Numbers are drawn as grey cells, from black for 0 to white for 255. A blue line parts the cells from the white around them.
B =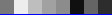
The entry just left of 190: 237
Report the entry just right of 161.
140

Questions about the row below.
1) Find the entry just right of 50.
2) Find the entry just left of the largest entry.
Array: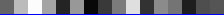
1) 139
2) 187

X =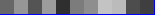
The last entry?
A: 63
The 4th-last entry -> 195
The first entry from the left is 103
